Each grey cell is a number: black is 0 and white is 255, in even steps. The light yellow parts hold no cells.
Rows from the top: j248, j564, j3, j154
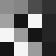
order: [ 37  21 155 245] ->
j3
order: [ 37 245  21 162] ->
j564
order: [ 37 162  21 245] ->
j564
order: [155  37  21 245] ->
j3
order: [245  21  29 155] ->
j154

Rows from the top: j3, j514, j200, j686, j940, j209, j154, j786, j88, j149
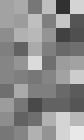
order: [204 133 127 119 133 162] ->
j209
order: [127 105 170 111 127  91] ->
j154

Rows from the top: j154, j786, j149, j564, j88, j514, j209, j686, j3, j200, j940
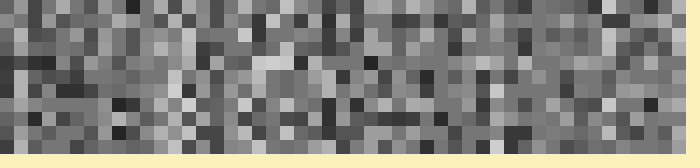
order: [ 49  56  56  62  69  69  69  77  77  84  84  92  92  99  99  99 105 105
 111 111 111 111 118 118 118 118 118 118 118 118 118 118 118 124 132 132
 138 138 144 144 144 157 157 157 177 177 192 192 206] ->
j940
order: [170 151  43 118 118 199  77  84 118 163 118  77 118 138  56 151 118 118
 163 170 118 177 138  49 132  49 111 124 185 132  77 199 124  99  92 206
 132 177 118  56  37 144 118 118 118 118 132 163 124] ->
j686
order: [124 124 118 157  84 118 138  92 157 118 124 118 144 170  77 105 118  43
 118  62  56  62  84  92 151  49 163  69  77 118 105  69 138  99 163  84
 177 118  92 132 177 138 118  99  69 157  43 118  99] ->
j3

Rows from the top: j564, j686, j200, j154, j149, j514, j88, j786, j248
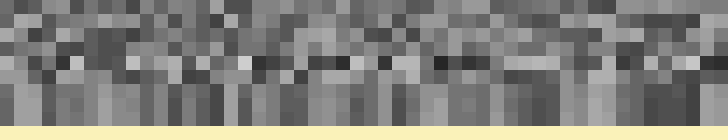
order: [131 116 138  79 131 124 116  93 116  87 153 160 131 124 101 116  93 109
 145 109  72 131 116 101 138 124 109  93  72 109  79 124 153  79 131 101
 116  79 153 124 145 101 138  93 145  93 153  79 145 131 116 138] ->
j154
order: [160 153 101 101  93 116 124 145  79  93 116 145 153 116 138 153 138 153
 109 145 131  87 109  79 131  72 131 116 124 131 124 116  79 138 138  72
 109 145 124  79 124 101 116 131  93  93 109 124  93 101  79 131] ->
j564
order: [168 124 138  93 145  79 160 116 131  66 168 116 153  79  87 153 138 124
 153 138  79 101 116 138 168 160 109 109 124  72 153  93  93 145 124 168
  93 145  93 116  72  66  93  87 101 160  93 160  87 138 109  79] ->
j686

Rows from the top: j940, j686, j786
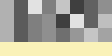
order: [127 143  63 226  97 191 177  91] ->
j686
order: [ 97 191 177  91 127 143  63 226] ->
j686
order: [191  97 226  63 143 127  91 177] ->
j686
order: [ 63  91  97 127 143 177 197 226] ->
j940

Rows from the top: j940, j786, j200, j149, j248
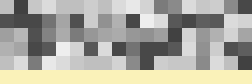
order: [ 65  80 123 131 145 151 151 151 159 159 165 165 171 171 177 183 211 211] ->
j200
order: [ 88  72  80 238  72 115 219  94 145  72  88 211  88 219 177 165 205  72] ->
j149
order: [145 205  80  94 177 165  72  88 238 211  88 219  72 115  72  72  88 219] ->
j149
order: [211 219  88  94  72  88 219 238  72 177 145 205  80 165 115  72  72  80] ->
j786
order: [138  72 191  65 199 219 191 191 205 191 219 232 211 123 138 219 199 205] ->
j940

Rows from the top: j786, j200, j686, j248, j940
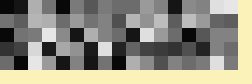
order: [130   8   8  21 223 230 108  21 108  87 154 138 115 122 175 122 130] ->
j786
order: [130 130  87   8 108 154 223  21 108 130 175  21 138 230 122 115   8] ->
j686
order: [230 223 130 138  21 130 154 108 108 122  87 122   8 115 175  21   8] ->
j786

